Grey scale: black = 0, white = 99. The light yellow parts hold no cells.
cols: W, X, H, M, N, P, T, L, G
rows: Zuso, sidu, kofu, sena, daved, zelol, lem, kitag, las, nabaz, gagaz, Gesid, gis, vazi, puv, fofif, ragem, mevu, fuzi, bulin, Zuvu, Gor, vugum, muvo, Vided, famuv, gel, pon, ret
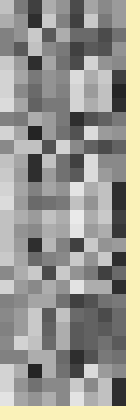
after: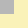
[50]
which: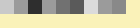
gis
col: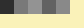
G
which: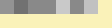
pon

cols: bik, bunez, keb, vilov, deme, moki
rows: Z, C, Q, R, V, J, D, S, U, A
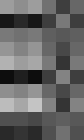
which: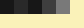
C
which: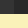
A

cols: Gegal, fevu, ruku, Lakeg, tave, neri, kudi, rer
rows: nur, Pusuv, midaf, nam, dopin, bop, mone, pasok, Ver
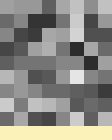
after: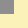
[75]
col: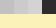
neri
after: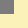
[75]
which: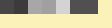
midaf
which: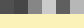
Ver
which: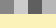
Ver
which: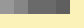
mone

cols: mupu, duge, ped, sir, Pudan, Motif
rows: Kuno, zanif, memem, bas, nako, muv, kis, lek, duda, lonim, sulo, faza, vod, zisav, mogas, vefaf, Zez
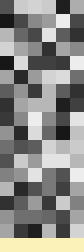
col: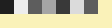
Pudan
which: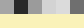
muv
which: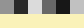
lonim
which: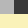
Zez

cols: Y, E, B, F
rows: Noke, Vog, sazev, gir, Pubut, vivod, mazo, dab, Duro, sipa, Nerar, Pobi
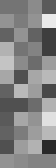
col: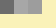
B
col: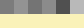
E

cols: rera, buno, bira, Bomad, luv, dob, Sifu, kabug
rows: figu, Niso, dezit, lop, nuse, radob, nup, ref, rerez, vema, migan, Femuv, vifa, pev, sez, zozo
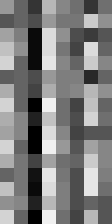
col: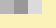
Bomad
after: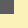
[39]

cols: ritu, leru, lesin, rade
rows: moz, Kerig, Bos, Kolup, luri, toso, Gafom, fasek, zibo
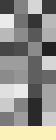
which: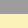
luri
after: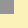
[37]
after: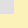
[91]

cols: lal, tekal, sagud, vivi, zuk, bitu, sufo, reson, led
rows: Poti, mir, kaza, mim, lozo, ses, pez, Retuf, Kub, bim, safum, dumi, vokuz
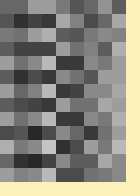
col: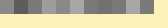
reson
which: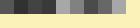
mir
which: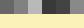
pez
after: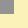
[36]

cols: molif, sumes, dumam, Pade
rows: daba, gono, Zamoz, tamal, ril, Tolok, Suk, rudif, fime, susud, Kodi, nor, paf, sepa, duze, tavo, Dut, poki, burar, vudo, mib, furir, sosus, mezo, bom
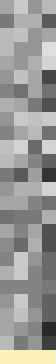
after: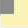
[41]
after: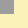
[20]
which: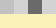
Kodi
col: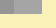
molif

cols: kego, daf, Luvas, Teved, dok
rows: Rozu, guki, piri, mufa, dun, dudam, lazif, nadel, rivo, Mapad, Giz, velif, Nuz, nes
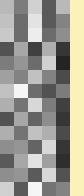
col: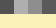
kego
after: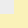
[42]
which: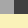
mufa
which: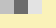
guki
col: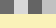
Luvas

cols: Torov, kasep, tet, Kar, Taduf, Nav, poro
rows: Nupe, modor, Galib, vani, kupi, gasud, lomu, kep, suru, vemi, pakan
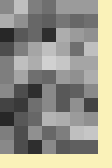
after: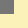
[40]
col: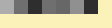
tet
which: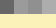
gasud
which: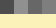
vemi
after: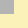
[67]

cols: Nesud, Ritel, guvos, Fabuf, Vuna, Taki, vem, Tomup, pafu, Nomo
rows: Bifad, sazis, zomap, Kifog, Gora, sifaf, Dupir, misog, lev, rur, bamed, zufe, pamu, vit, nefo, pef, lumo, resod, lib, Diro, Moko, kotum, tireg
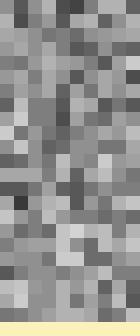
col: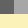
Nesud
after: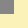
[79]
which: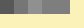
vit
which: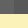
vit
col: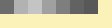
Nomo

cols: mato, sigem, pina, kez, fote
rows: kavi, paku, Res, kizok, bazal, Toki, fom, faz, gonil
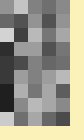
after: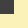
[72]
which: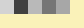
Res
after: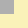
[46]
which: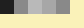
faz

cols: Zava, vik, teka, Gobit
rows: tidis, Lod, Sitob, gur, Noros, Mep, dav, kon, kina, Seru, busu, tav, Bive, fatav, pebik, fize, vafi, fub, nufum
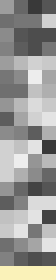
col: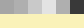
Gobit
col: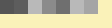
vik

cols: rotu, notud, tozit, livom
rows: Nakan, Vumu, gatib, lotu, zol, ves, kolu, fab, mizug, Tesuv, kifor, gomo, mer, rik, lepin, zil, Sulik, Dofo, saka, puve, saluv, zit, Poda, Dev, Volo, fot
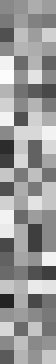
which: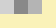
fab
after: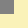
[47]
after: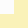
[57]
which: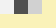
mizug
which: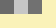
Dev

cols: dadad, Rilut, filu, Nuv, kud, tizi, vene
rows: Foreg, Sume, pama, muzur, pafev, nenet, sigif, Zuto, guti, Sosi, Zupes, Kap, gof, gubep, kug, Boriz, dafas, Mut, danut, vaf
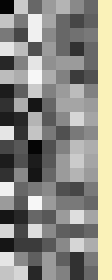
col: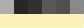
Rilut
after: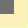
[47]
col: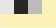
dadad
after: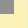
[60]
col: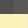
Nuv

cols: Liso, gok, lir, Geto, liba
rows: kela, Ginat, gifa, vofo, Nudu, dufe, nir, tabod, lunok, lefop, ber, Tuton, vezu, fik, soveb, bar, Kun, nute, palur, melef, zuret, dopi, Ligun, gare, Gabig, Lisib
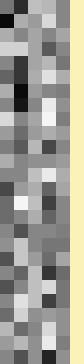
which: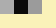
nir
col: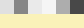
Geto
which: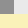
Gabig

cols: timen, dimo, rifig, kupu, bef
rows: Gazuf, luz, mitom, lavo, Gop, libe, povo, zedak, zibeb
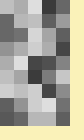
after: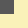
[40]
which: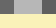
zibeb
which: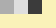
Gazuf
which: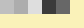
Gazuf
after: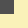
[51]

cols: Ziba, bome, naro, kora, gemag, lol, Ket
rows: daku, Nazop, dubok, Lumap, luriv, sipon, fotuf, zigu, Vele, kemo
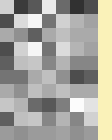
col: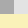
Ket
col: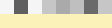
naro
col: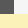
naro
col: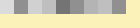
bome
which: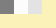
zigu
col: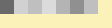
gemag
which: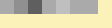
dubok

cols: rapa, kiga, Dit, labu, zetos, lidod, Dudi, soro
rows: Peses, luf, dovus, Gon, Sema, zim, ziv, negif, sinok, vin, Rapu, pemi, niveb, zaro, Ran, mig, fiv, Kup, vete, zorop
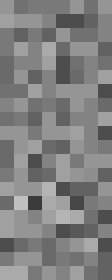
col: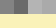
labu
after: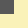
[38]
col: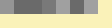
rapa
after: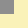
[38]

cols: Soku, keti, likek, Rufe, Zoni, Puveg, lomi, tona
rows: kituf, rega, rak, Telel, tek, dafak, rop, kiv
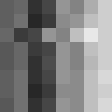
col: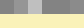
Puveg
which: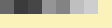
Telel
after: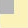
[80]
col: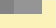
Zoni
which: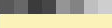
Telel

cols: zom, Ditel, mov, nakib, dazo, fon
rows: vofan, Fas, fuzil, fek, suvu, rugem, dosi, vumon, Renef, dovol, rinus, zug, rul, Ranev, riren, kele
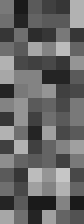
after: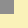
[39]
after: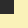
[21]
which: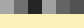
kele
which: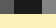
riren
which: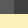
vofan
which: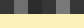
fuzil
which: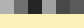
dovol

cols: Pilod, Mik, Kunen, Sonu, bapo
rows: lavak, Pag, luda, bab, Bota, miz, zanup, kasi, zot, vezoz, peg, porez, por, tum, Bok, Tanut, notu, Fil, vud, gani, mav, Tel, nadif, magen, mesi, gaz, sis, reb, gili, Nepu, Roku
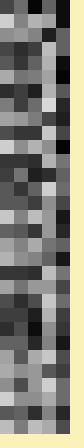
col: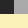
Kunen
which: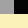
miz
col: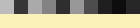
Kunen

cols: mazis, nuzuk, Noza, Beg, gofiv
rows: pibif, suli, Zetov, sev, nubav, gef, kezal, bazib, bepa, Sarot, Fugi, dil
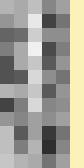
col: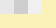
Noza
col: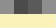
Beg
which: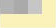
kezal
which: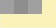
bepa
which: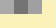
dil
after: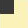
[45]

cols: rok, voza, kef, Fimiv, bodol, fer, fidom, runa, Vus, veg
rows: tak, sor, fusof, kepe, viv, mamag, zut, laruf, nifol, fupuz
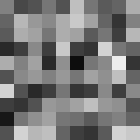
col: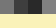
Fimiv
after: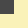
[32]
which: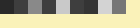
kepe
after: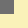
[35]
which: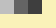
fupuz
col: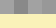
kef

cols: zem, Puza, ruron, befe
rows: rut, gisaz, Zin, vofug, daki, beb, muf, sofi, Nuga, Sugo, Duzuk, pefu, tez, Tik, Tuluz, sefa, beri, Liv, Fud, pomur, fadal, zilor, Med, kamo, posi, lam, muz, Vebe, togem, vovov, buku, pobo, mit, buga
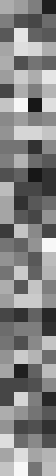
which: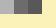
pefu
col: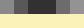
befe
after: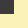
[76]

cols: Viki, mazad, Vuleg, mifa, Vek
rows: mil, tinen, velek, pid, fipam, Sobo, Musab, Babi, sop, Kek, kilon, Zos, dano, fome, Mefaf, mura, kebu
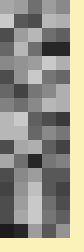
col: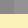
mazad
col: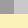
Vuleg
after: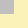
[34]
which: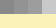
fipam
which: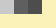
sop

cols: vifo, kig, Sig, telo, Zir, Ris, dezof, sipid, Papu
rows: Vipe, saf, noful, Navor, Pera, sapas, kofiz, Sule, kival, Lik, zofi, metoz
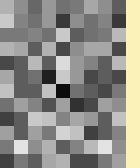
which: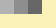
Vipe
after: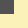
[62]
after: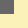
[59]
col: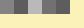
Sig
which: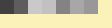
kival

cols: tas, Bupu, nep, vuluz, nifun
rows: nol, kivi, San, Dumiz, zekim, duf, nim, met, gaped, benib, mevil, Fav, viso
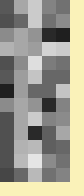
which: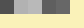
mevil
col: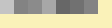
nifun
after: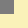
[44]
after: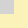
[79]
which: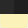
San
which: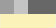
duf

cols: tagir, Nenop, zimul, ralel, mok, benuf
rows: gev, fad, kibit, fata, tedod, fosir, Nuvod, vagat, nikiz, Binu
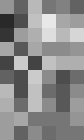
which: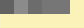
Binu
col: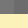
ralel
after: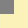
[38]
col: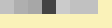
zimul
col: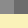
ralel

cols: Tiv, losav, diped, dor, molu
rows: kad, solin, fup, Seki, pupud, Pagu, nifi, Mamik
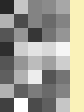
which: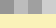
pupud
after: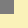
[41]
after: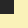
[77]
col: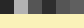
Tiv
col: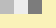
diped

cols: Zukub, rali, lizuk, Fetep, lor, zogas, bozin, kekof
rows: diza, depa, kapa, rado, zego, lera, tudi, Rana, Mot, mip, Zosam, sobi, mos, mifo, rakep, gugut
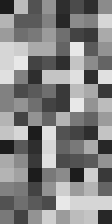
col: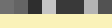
lor
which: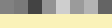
mifo
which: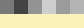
mifo
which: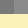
mos
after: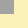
[11]

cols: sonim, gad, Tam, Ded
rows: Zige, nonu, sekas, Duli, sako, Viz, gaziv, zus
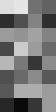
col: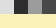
sonim
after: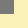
[21]
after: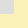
[89]
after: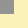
[63]

